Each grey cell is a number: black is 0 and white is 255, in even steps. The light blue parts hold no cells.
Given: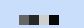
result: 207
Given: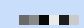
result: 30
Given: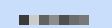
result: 109
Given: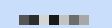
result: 109
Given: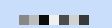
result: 209
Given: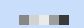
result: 157
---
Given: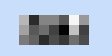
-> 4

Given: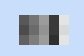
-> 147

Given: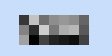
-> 173

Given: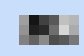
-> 110

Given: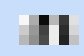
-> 236

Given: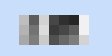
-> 71

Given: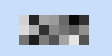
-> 115

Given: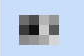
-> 16
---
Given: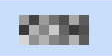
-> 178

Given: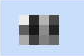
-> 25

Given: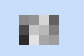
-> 196

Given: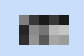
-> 138

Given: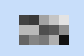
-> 185

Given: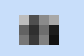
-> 47

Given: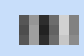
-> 159
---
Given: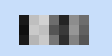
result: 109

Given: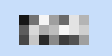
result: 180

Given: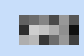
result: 86

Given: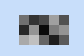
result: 81

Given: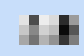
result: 155

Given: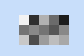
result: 28

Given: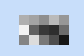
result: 151

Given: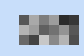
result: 55

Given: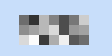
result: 205
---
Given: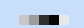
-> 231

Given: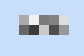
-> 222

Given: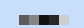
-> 206

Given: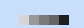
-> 31

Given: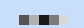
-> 216

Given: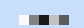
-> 91
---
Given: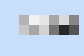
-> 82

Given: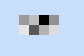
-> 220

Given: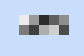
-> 76

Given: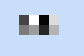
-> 179

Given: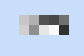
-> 49

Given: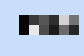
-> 38

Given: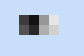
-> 208

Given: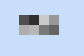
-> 100

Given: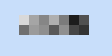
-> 51

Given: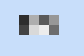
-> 109
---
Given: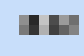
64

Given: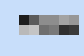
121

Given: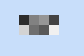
111

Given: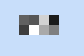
255

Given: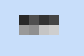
143

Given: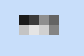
228
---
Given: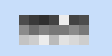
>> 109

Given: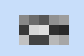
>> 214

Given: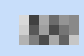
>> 87

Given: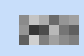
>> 55

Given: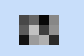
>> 194

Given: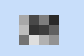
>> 52

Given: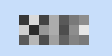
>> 44

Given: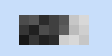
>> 32
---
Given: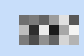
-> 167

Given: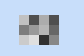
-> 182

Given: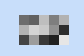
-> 145

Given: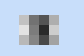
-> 42

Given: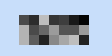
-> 84

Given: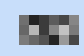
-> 194

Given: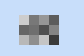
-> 80
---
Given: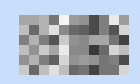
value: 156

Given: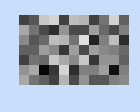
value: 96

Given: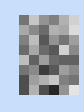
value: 209

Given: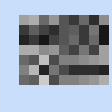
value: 140

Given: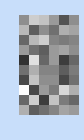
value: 142

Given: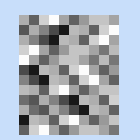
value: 164

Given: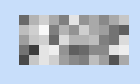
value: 198

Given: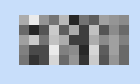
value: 139
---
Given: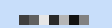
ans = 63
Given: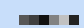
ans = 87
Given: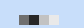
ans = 111
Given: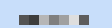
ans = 84
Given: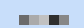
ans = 107
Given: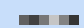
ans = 97
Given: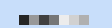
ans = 37
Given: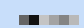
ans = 101
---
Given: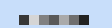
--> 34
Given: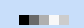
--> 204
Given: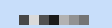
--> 116
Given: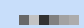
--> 172
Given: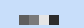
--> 44
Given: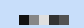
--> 82
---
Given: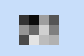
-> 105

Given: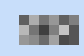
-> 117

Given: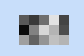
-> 130

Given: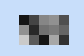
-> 40

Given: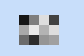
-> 233

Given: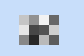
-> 71
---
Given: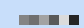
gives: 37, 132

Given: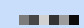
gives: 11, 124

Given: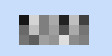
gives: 64, 116

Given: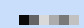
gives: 193, 10

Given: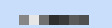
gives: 79, 134

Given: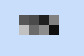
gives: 129, 193
